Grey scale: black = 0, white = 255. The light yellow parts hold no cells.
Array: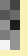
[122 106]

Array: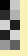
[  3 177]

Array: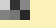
[208 117]

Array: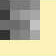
[ 86 138 122 166]

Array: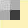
[202  61]

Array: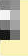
[130 182]

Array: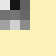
[232 116 140]
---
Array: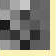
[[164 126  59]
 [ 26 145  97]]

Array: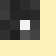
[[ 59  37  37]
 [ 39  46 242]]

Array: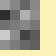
[[ 46 104 176]
 [113 123 135]]

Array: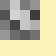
[[ 83 211 197]
 [122  70 198]]

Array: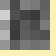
[[208  79  67]
 [149  62  91]]

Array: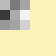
[[ 57 171 242]
 [152 163 209]]

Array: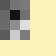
[[103  19 112]
 [107 142 222]]

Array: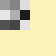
[[230 175  28]
 [ 82  69 226]]
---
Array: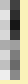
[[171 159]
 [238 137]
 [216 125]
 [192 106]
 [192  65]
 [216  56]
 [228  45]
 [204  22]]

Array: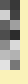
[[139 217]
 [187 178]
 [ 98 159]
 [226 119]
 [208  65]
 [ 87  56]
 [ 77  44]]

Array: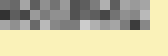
[[165 144 176 105 185 135 124 124 204 176 154 165 124  60 135]
 [115 105 165  94 144 115 154  82  94 124 176  94 165 154 165]
 [ 50  94  71 154 124 144 144  82 105  94  71 115 144 135 185]]

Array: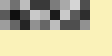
[[169 113 189  57  57 124 169 213  78]
 [157 102  36 145 102 189  78  78 145]
 [ 90  15  67 201 178  27 201  90  45]]

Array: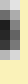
[[194 227]
 [183 215]
 [109 172]
 [ 30 130]
 [ 57 120]
 [ 39  99]]

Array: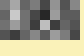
[[101 201 113  71  39 156  92  92]
 [124 167 101 124  71 147  83 135]
 [113 156 113  61 190  61 101  83]
 [ 83  61 101 135  92 156 124  71]]

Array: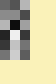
[[ 36 239  55]
 [116 205  93]
 [ 55 194 116]
 [139 139  75]
 [104  84 182]
 [182  13 160]]

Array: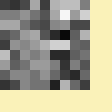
[[167 167 115  84  72 135 146  72  72]
 [ 61 146 135 155 179 208 208 104  95]
 [ 95 135 135 115 146 104  61  41 104]
 [126 126 146 115  84 167 246 155 208]
 [ 84 104 155 167  84  41   9  95 179]
 [155  95 115 155 155 126  51 126  84]
 [190  84 146 126 146  41  41  95 115]
 [ 51  72 135 115 115  32 179 104  61]
 [ 61  51  72 167  61 179 190 190 126]]

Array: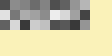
[[ 97 215  57 204 192  79  88  57 149]
 [ 79 140 131 108 131  79  97 149 182]
 [225 120 172 161 140 237 215 161  68]]
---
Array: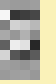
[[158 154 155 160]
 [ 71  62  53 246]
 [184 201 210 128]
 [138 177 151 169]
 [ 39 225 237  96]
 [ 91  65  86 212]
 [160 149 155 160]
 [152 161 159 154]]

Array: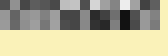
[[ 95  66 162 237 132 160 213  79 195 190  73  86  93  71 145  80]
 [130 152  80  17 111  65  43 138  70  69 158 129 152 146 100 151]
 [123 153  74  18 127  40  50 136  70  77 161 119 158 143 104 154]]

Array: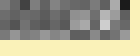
[[ 27 171  96 123 100 104 112 131  98 126  66 103 126]
 [ 95 156 181 111 148 144  96 109  92 104 107  98 109]
 [104 121 206 101 169 155  89 102  86  95 114  84 100]
 [153 115 101 137  96  95 144 133 151 130 123 149 121]]

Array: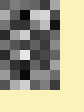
[[166  58 101 109 125  93]
 [ 74 214 201   7  91 172]
 [ 20 190 126  51  52 117]
 [105  68  55 206 157  41]
 [138  57  96  61  85 116]
 [ 99  72  56 230 136  41]
 [161  54 100  31  49 107]
 [109 146 144   8  72 154]
 [ 59 125  94 207 173  84]]

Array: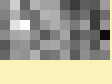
[[157  88  94  59  88 161 161 178 100 206 142]
 [109  61 111  90 122 174 179 112 123 176 130]
 [149  58 158 121 151 172 153 112 251 226 114]
 [ 13  96 105  77 165 127  89 140 174 168 138]
 [156  82 136 107 137 166 162 113 149 142  88]
 [125 120 141  92 158 120 113 176 146 153 103]]

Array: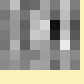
[[125 196 122 166 106  99 192 139]
 [110 190  99 160 180 115 155 118]
 [ 79 176  16 215 186  97 151 131]
 [ 88 197  33 194 200 103 151 121]
 [108 234 112 160 169  95 179 117]
 [137 161 132 157 127 127 160 140]
 [124 164 105 160 163 131 147 138]]
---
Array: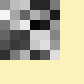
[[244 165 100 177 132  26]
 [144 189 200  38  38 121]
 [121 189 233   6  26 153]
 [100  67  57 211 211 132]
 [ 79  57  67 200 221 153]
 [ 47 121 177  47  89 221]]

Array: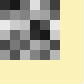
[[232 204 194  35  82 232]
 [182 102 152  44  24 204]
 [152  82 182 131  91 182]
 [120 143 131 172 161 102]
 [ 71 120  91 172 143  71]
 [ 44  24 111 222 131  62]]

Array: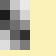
[[222 165 123]
 [188  92  48]
 [102 200 233]
 [ 81 111 145]
 [ 28 145 212]]

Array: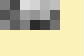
[[136  93 125  42  62 113]
 [125  72 221 211 180 190]
 [ 82 104 160 148 171  93]]

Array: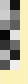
[[205 125]
 [196  18]
 [185  29]
 [135  93]
 [ 81 238]
 [ 49 105]
 [  7 226]]

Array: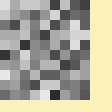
[[232 171 117 182  95  95 139 182 159]
 [221 171 201 201 182  64 192  86  64]
 [201 159 139  95 148 212  76 107  95]
 [192 182  52 139 117 171  95 221  76]
 [171 171 192 117  64 171 182 212 212]
 [159 148 192 127 182 182  64  86 159]
 [148 159 107  76 201 201 117 127  95]
 [117  76 182 127 201  76 139 221  95]
 [107 139 127 192 232  43 159 127  86]
 [ 52 127 212 139 148  76 148  95 107]]
